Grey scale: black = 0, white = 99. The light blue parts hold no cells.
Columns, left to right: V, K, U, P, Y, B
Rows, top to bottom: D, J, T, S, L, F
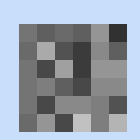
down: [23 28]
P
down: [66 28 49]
K
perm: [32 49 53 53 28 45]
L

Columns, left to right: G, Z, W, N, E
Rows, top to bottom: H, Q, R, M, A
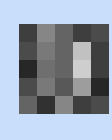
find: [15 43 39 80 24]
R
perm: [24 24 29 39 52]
H

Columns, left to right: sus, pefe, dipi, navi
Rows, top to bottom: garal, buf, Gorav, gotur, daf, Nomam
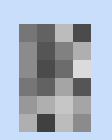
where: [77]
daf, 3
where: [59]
daf, 1

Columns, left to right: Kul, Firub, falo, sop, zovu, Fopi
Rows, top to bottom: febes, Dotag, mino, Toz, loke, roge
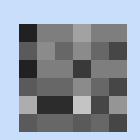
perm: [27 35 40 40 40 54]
Toz
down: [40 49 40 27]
zovu
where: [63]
febes, 4
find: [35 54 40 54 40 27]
Dotag

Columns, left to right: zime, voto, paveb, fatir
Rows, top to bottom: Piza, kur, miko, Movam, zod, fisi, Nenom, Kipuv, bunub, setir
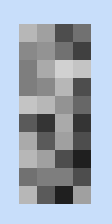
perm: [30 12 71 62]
Kipuv
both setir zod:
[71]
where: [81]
miko, 3

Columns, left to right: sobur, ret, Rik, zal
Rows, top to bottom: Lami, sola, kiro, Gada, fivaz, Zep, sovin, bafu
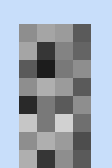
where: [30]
sovin, 4
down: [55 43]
zal
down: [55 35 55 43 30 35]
zal
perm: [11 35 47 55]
kiro
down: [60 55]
Rik
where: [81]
Zep, 3
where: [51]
sola, 3

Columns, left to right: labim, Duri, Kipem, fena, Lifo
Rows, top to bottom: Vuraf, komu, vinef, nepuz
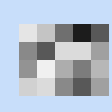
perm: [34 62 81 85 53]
nepuz
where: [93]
vinef, 2
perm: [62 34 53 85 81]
nepuz

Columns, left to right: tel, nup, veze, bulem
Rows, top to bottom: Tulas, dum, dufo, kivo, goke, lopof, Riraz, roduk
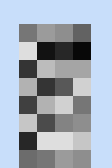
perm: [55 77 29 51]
lopof
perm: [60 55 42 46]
roduk
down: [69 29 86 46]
nup
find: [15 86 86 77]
Riraz
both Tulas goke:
[46]
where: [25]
goke, 1

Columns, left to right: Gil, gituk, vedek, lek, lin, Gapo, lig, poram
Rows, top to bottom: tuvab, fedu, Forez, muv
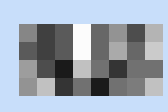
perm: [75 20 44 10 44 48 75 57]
muv
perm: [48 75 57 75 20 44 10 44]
muv
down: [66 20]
Gapo
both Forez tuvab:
[30]
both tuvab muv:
[57]
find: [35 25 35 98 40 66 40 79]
fedu

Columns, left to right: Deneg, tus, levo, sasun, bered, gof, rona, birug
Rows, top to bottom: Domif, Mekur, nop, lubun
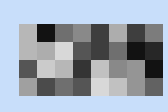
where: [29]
lubun, 2
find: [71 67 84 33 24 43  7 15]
Mekur
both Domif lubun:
[43]

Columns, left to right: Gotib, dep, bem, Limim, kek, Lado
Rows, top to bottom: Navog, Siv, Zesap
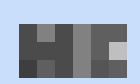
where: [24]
Zesap, 1
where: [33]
Zesap, 5
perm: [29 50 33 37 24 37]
Zesap

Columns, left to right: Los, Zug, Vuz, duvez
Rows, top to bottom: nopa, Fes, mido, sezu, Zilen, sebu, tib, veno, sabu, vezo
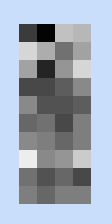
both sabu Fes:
[44]
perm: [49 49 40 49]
vezo
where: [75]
nopa, 3

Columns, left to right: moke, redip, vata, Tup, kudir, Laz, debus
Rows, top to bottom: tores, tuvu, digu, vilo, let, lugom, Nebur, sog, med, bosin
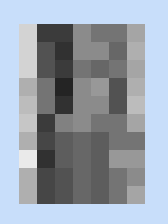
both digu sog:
[40]
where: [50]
lugom, 3
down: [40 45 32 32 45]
Laz
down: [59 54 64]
debus

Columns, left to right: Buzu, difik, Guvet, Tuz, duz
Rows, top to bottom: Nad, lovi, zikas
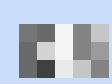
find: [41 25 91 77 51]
zikas
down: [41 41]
Buzu
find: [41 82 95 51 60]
lovi
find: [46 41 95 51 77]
Nad

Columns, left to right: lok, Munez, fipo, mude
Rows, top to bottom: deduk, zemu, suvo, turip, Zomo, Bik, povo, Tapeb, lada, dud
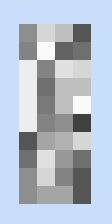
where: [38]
zemu, 3
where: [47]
Zomo, 2
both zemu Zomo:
[97]

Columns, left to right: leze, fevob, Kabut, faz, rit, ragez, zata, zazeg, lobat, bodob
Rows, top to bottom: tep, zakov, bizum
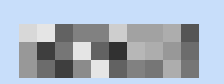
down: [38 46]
Kabut
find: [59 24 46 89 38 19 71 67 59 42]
zakov
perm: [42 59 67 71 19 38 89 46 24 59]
zakov
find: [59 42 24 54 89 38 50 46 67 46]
bizum

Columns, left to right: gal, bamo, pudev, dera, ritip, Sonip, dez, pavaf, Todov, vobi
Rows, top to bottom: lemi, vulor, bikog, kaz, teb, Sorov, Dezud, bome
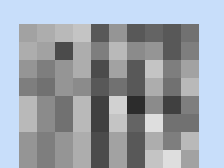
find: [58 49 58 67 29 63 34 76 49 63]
bikog
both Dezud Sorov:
[72]
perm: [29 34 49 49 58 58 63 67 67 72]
Dezud
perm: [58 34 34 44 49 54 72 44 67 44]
kaz

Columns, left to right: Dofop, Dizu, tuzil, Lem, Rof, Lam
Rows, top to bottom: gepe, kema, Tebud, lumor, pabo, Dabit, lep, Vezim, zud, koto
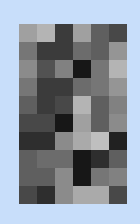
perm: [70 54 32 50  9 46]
Tebud
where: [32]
Tebud, 2

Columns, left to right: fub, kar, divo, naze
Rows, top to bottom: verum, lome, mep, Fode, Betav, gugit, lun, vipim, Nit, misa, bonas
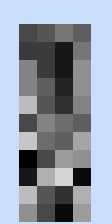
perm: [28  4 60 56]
bonas
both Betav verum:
[33]
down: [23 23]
kar
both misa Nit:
[68]
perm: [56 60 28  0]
vipim
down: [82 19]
divo
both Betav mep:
[51]

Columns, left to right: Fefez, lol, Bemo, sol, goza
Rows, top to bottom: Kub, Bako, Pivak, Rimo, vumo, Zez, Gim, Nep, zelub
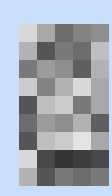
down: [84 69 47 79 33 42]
Fefez
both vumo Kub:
[65]
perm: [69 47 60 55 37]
Pivak

